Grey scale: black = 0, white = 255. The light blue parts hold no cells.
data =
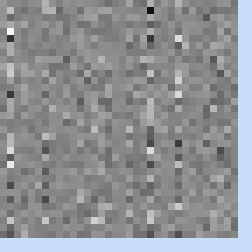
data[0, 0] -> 152
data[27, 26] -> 132
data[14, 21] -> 186
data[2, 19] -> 153
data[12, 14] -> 122
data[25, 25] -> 125
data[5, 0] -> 136
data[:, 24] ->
[135, 125, 120, 145, 138, 134, 130, 149, 124, 133, 137, 131, 111, 160, 140, 115, 129, 133, 126, 124, 144, 135, 137, 143, 143, 135, 134, 140, 132, 163, 131, 123, 158, 118]
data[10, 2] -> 135
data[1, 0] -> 148
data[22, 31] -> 99
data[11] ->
[129, 159, 121, 139, 131, 138, 118, 161, 136, 120, 139, 149, 97, 145, 116, 130, 141, 137, 142, 153, 151, 101, 128, 128, 131, 209, 137, 148, 147, 135, 142, 128, 122, 148]
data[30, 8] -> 145
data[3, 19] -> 132
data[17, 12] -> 134
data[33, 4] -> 134
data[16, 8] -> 139
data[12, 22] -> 138
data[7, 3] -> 132
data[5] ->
[136, 51, 143, 127, 144, 135, 121, 138, 130, 130, 151, 155, 137, 159, 134, 126, 124, 132, 162, 115, 162, 55, 134, 125, 134, 220, 149, 125, 124, 136, 123, 143, 161, 125]
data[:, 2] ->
[138, 126, 126, 146, 140, 143, 135, 143, 138, 147, 135, 121, 145, 133, 136, 131, 123, 131, 133, 141, 144, 129, 149, 139, 136, 131, 140, 144, 141, 127, 139, 142, 141, 130]
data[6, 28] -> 151
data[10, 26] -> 153
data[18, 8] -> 138
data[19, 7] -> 160
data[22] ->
[129, 89, 149, 139, 132, 127, 167, 134, 133, 144, 133, 136, 139, 150, 121, 112, 156, 133, 120, 124, 118, 147, 160, 136, 137, 90, 131, 134, 123, 143, 125, 99, 117, 132]
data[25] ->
[142, 124, 131, 138, 143, 135, 128, 124, 146, 132, 139, 144, 123, 129, 131, 148, 132, 128, 155, 131, 140, 180, 128, 139, 135, 125, 147, 132, 139, 119, 162, 175, 129, 131]
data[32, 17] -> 140
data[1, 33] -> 127
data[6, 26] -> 181
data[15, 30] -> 183
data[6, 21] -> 101
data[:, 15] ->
[111, 161, 122, 120, 123, 126, 141, 138, 143, 156, 110, 130, 164, 163, 105, 110, 153, 125, 110, 125, 143, 111, 112, 111, 134, 148, 123, 119, 119, 175, 129, 115, 149, 125]
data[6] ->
[150, 172, 135, 124, 137, 128, 140, 133, 131, 138, 136, 155, 140, 125, 141, 141, 135, 137, 106, 127, 149, 101, 127, 144, 130, 93, 181, 132, 151, 124, 167, 161, 143, 141]
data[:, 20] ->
[111, 136, 136, 127, 144, 162, 149, 125, 179, 102, 122, 151, 134, 154, 118, 149, 164, 154, 143, 127, 139, 138, 118, 134, 125, 140, 131, 108, 135, 150, 126, 133, 137, 113]
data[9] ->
[163, 194, 147, 163, 136, 142, 136, 115, 115, 123, 157, 138, 116, 154, 150, 156, 144, 135, 146, 127, 102, 132, 135, 134, 133, 151, 153, 136, 140, 132, 114, 159, 131, 142]
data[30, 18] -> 179

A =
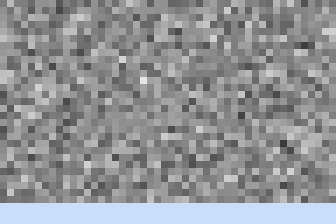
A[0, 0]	124
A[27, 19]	132
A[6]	[148, 148, 108, 106, 187, 136, 139, 134, 128, 162, 161, 111, 110, 129, 177, 143, 109, 130, 147, 109, 170, 144, 129, 112, 129, 88, 134, 129, 109, 87, 151, 113, 195, 126, 158, 159, 114, 132, 115, 140, 118, 123, 97, 61, 87, 177, 149, 156]
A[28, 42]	178
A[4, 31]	168
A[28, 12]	140
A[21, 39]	194
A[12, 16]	124
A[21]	[139, 178, 151, 142, 187, 170, 171, 124, 96, 121, 142, 135, 145, 127, 132, 141, 175, 173, 171, 164, 121, 144, 139, 125, 142, 98, 129, 167, 125, 121, 153, 114, 142, 123, 136, 112, 124, 144, 153, 194, 110, 76, 154, 199, 160, 142, 157, 131]
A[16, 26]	147
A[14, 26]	136
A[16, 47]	129
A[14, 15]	190
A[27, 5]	151
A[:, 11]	[129, 160, 203, 135, 122, 114, 111, 77, 135, 120, 156, 196, 117, 125, 135, 135, 109, 163, 144, 150, 121, 135, 161, 136, 117, 167, 172, 111, 180]
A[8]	[161, 108, 129, 159, 150, 165, 118, 152, 170, 151, 153, 135, 153, 164, 142, 128, 143, 213, 150, 172, 146, 149, 146, 137, 151, 157, 189, 130, 109, 131, 136, 137, 125, 157, 129, 124, 156, 171, 96, 138, 133, 125, 150, 138, 135, 138, 169, 127]
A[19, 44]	180
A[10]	[191, 194, 138, 160, 128, 100, 137, 159, 116, 127, 150, 156, 143, 134, 122, 130, 162, 111, 130, 140, 162, 110, 106, 151, 190, 164, 138, 131, 125, 129, 124, 113, 129, 132, 168, 182, 122, 173, 204, 186, 174, 97, 117, 125, 196, 179, 144, 153]
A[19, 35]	115
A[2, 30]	176
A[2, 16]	112
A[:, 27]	[127, 151, 131, 142, 144, 156, 129, 178, 130, 129, 131, 109, 106, 188, 84, 163, 136, 157, 137, 140, 179, 167, 87, 80, 153, 175, 116, 123, 142]
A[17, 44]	178
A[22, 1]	188
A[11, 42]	147
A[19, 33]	168
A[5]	[193, 173, 162, 137, 181, 152, 176, 115, 142, 160, 131, 114, 100, 137, 117, 153, 141, 118, 141, 142, 133, 81, 184, 173, 161, 125, 147, 156, 143, 160, 209, 114, 140, 127, 139, 173, 140, 182, 143, 172, 197, 127, 139, 148, 119, 139, 131, 184]
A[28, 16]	154
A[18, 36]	155
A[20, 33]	90
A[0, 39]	180
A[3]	[157, 128, 105, 167, 114, 131, 132, 95, 108, 153, 171, 135, 143, 136, 92, 125, 155, 127, 121, 169, 105, 105, 154, 171, 159, 192, 163, 142, 186, 196, 101, 124, 95, 132, 88, 200, 132, 183, 94, 130, 101, 99, 153, 133, 149, 142, 131, 161]
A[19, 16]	143
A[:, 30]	[159, 150, 176, 101, 158, 209, 151, 138, 136, 150, 124, 127, 146, 132, 174, 170, 105, 117, 164, 138, 187, 153, 84, 113, 159, 128, 123, 154, 147]
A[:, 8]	[89, 71, 121, 108, 148, 142, 128, 109, 170, 146, 116, 106, 160, 146, 143, 109, 120, 134, 93, 126, 105, 96, 140, 90, 117, 122, 113, 135, 124]
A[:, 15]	[147, 115, 130, 125, 146, 153, 143, 167, 128, 143, 130, 145, 143, 116, 190, 130, 150, 141, 130, 102, 111, 141, 182, 180, 156, 127, 117, 107, 121]
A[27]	[101, 198, 120, 105, 108, 151, 159, 118, 135, 143, 117, 111, 180, 97, 109, 107, 168, 159, 137, 132, 138, 179, 159, 156, 112, 114, 99, 123, 147, 173, 154, 138, 139, 141, 154, 123, 108, 128, 99, 151, 171, 113, 139, 166, 128, 137, 136, 178]

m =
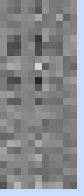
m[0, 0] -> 135
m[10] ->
[112, 108, 135, 135, 123, 119, 153, 136, 149, 117, 128]
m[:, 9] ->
[126, 133, 100, 135, 130, 137, 141, 146, 110, 114, 117, 143, 130, 120, 140, 118, 115, 126, 130, 114, 113, 132, 111, 123, 139, 112, 109]
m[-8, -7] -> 145
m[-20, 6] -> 123
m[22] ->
[152, 151, 139, 135, 149, 171, 113, 128, 129, 111, 121]
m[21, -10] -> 117
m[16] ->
[124, 139, 150, 137, 135, 145, 148, 140, 131, 115, 118]
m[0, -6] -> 100
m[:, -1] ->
[140, 141, 124, 126, 131, 155, 146, 141, 123, 104, 128, 155, 134, 132, 140, 126, 118, 129, 128, 127, 116, 139, 121, 118, 133, 115, 99]
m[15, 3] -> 135
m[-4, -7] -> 125
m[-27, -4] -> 121
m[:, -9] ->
[111, 107, 141, 118, 129, 87, 74, 89, 150, 159, 135, 73, 120, 127, 92, 136, 150, 116, 118, 131, 160, 105, 139, 134, 107, 142, 180]
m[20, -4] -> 137
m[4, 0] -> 146
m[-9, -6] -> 125
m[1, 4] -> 116
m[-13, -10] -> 95
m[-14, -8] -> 134
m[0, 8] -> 121
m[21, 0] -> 161
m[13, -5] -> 132
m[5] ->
[141, 109, 87, 130, 114, 58, 151, 115, 113, 137, 155]
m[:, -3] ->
[121, 117, 162, 108, 120, 113, 98, 105, 145, 142, 149, 108, 115, 127, 109, 130, 131, 115, 116, 126, 141, 116, 129, 127, 112, 129, 158]
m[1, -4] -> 122
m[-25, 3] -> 136
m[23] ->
[106, 133, 134, 135, 125, 138, 110, 123, 127, 123, 118]
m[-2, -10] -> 155
